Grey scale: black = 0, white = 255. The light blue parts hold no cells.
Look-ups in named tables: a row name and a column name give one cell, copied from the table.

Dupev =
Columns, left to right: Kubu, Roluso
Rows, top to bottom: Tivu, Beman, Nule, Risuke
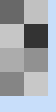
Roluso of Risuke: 200
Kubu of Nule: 172
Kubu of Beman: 198
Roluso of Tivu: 193
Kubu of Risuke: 133
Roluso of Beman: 51
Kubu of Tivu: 104
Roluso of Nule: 145

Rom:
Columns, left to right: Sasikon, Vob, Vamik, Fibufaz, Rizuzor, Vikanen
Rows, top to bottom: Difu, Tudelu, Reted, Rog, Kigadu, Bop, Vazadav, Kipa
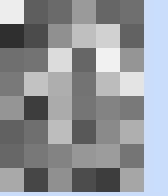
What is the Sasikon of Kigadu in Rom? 149
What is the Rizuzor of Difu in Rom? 102
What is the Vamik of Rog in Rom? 174
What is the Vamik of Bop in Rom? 189
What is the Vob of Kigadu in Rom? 60
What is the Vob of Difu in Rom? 94
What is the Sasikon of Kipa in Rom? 168
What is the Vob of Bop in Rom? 111
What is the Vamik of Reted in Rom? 220
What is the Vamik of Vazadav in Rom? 131
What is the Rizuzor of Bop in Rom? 138
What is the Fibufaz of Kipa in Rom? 76
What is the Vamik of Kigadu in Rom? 171
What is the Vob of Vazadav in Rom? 120
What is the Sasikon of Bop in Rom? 96
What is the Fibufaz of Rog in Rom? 114
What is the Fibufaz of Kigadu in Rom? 117
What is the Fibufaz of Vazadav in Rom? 151
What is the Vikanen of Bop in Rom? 175

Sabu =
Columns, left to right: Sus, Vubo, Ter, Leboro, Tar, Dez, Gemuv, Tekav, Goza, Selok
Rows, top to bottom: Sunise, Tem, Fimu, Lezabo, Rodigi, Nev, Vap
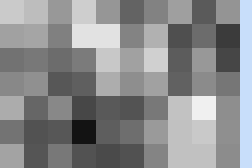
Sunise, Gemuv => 130
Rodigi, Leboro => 71
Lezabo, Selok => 118
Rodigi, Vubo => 102
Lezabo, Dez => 142
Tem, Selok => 59
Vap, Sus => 163
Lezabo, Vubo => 144
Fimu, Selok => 70
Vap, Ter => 120
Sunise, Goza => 90
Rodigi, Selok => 142
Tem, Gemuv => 177
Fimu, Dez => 161
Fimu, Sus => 114
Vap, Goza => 193
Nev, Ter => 87
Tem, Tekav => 79
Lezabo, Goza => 139

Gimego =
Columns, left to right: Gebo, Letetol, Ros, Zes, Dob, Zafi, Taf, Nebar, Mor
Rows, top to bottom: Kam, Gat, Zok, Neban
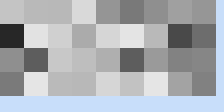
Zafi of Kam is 121
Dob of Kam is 149
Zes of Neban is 184
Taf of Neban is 229
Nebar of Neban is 163
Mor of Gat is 109
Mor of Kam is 150
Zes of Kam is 217
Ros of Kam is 184
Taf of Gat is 185
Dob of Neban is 214
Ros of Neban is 186
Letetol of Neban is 229
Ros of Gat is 208
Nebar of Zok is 130
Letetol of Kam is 185
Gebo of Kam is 196
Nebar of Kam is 160

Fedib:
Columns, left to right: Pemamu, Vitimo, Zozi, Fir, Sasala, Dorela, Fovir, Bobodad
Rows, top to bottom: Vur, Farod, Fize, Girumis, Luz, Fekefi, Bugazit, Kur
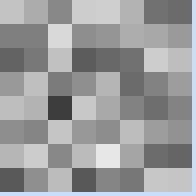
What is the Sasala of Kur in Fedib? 133
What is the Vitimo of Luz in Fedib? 179
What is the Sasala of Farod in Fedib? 149
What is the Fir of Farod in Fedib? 142
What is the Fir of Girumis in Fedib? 143
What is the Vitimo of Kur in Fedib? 143
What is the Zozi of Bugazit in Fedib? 136
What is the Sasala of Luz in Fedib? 169
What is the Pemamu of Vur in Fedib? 195
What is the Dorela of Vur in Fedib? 179
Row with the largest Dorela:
Fekefi

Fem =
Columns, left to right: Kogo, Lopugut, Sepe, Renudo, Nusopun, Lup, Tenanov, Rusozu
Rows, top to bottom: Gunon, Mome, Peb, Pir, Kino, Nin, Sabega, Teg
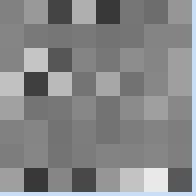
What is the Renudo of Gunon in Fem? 175
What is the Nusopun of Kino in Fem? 115
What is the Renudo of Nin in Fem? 125
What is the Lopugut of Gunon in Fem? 153
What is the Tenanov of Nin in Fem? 131
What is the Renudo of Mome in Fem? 121
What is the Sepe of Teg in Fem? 134
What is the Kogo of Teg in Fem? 159
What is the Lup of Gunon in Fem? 118
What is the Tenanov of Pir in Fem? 135
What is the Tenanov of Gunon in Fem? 109
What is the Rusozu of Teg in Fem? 88
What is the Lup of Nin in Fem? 125
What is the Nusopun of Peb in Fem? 119
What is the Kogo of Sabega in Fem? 125
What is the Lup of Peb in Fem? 141
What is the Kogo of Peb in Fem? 132
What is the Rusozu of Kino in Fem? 136
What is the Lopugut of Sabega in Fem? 134
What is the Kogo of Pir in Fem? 193
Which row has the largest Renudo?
Gunon

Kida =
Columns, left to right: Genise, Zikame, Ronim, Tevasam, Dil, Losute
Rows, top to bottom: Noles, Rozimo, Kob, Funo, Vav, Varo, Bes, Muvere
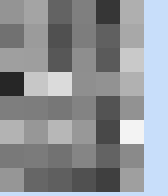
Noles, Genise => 148
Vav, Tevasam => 131
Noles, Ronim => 99
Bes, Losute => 138
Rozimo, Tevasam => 125
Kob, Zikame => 158
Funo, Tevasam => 143
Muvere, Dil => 63
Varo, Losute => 243
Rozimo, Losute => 168
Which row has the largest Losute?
Varo

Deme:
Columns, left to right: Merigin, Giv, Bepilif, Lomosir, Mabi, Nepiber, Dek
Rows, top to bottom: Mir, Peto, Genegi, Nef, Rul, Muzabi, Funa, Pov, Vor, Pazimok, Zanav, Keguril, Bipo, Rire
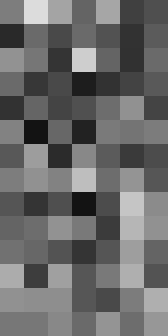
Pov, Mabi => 109
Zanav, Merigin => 113
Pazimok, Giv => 109
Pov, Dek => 86
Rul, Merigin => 50
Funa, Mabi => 91
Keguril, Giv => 60
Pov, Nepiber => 147
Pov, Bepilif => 129
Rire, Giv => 119
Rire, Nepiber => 109
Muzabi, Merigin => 129
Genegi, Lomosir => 206
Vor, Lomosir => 18
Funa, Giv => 156
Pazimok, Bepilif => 146
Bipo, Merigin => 145
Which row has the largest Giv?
Mir

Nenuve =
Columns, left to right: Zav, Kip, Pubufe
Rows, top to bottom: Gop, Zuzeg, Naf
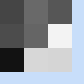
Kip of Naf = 215
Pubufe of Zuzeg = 243
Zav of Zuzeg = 76
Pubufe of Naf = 213
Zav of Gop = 69
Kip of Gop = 105
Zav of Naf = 18
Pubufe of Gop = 86
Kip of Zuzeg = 101
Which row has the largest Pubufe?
Zuzeg

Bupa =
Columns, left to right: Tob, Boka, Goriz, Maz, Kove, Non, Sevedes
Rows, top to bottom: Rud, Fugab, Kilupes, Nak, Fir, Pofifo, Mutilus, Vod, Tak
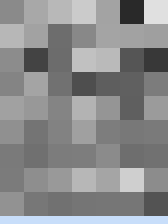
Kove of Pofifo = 125
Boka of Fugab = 162
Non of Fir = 95
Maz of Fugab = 136
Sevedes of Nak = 124
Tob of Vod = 123
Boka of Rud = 168
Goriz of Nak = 113
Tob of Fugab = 183

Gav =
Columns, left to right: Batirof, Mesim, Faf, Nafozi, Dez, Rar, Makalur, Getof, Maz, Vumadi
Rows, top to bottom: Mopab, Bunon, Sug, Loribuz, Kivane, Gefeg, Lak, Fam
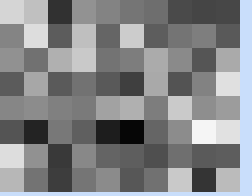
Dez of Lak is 100
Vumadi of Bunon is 89
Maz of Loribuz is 130
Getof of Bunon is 116
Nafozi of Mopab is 146
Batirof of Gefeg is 84
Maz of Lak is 90
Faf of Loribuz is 90
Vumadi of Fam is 187
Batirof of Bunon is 132
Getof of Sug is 138

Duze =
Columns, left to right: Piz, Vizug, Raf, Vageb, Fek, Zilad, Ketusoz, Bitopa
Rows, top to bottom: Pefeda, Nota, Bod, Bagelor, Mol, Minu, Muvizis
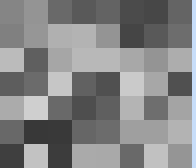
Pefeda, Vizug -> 148
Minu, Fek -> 108
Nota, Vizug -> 150
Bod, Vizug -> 95
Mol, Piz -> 171
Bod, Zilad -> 168
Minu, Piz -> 104
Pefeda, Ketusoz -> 71
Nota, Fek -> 148
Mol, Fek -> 95
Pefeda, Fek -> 99
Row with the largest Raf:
Bagelor

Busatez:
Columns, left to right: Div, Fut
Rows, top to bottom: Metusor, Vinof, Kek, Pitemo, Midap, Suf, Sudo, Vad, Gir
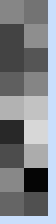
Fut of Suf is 215
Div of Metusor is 134
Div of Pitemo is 95
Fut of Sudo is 172
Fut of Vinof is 142
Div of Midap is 178
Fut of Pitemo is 133
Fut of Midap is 194
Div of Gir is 101
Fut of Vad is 5
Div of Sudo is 75
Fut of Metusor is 114
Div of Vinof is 66
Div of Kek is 67
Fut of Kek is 84
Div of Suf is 40
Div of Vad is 136
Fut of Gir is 80

